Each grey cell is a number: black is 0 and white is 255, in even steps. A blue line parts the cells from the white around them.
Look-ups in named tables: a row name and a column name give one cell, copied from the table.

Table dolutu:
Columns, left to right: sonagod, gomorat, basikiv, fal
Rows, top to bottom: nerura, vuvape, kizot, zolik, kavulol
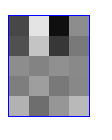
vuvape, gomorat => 196
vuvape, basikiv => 55
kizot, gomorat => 131
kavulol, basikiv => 150
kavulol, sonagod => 178
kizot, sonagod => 141
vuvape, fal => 121
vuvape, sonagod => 80
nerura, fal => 141
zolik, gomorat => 158
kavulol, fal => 185
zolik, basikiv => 121
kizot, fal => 137
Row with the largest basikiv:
kavulol

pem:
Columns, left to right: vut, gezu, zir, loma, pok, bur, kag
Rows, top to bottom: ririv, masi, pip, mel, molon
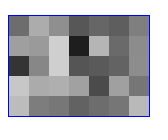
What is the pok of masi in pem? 181
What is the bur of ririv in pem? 94
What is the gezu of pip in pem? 135
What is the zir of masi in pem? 207
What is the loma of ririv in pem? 87
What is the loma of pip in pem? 85
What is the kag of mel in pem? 118
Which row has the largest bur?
mel

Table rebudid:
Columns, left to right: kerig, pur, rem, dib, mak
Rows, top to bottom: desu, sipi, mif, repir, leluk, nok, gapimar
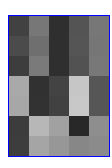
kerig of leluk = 167
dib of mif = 82
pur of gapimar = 165
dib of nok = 40
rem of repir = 67
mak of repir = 86
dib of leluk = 200
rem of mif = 47
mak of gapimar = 139
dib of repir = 198
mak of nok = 142
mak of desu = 119
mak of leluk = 86
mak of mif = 120
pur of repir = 49
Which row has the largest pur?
nok

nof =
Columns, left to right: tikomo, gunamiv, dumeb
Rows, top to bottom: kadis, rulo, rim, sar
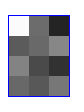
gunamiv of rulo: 105
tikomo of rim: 131
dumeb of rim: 50
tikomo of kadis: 251
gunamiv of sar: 88
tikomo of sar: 104
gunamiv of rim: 74
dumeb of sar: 119
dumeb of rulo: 135
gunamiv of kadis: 108
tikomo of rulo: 91
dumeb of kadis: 36
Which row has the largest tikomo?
kadis

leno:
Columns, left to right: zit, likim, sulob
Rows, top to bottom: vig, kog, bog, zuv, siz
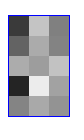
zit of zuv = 36
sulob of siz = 147
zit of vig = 58
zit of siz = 132
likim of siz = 169
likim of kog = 171
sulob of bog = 194

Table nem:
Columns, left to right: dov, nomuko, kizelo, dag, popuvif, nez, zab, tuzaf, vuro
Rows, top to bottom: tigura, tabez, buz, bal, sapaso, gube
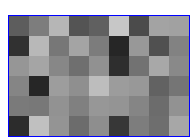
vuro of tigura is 161
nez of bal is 156
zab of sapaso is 133
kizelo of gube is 148
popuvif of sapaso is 151
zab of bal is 152

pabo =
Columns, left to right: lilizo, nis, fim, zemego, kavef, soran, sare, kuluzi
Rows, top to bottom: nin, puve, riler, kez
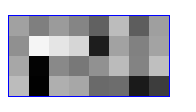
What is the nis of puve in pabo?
245
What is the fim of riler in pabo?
137
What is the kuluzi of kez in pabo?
61
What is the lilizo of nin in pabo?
161
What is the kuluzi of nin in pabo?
159
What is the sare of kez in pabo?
26
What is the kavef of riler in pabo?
145
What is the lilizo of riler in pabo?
167
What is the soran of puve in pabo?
162
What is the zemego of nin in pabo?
133
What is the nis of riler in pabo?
3
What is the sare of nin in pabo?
93
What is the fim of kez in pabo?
175
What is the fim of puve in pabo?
229
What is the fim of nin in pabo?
155
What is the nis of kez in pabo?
1
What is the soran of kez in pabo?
109
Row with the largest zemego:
puve

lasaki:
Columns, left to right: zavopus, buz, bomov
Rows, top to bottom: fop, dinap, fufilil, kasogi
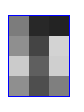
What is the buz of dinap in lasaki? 68
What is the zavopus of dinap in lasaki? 143
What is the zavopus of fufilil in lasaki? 203
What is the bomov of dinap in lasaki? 211
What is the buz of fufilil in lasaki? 95
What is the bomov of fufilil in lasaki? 207
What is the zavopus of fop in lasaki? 124
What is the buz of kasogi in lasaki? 78
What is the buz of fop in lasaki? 40
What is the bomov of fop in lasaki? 35

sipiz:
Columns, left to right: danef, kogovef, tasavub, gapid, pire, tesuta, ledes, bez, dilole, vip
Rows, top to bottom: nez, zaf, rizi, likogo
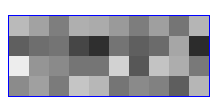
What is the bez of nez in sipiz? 159
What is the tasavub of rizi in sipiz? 138
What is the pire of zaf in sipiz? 47
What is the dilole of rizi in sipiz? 173
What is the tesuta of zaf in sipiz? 116
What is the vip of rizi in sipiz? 121
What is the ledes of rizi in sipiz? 87
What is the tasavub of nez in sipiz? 126
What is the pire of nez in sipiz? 171
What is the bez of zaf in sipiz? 107
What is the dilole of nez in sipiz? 117
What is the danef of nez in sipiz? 186
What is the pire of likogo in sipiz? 183
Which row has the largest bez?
rizi

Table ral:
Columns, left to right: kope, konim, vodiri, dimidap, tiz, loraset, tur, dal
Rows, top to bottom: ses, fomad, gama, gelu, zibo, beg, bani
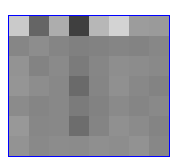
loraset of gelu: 144
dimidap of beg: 109
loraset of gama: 142
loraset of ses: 211
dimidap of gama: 123
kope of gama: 147
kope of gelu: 149
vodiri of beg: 136
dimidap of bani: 139
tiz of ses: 183
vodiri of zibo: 136
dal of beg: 132
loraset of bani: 141
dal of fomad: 135
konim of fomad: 141
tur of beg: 139
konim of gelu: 141
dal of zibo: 137
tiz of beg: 132
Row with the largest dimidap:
bani

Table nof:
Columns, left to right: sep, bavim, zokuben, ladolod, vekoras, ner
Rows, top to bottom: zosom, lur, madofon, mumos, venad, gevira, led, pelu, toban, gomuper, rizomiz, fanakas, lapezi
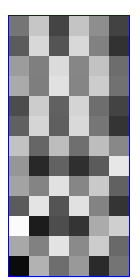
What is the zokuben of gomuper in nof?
84
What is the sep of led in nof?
194
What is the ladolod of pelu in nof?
47
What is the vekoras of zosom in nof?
142
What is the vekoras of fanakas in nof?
204
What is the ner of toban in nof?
97
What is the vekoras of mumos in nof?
204
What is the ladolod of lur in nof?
216
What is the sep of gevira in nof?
96
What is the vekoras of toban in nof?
201
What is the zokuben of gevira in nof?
95
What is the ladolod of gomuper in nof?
225
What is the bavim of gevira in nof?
213
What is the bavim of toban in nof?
132
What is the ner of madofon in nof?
109
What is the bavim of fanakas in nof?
129
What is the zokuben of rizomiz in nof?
77
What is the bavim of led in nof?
102
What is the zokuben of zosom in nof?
68
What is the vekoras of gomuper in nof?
131

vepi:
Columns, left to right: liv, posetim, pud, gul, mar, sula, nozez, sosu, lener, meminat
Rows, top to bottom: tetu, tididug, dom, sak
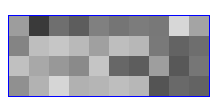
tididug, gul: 185
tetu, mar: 128
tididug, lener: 99
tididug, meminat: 110
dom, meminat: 118
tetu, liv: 157
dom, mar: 197
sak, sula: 190

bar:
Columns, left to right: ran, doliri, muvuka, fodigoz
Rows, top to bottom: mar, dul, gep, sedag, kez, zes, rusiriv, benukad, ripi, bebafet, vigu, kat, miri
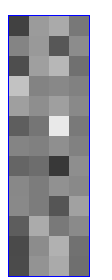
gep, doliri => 159
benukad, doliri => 109
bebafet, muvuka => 85
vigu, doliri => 171
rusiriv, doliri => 128
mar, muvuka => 170

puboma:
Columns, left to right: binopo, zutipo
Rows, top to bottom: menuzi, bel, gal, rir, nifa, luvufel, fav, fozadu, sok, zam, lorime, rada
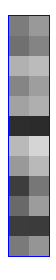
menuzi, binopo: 124
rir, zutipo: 158
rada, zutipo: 149
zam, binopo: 105
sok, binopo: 61
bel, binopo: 112
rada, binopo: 122
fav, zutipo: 213
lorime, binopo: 60
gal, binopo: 177
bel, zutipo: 132
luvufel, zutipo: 43
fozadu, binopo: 153
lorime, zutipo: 59
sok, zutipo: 119
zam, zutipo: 156
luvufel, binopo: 45
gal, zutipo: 187
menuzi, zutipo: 153
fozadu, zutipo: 185
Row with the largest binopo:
fav

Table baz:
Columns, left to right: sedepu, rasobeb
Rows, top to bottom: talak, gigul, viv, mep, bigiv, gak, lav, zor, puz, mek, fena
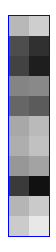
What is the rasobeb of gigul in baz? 48
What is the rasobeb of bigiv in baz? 91
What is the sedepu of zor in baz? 151
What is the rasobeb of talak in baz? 206
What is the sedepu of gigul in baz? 77
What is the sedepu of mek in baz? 181
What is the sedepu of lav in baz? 174
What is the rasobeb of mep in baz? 137
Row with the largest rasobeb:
fena

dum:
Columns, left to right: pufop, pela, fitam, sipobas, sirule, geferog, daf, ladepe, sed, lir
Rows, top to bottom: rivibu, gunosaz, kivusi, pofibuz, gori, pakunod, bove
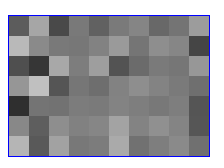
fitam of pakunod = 142
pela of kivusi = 54
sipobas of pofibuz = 118
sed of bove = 138
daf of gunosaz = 117
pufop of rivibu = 92
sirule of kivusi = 158
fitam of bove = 162
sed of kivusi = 118
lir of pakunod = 86

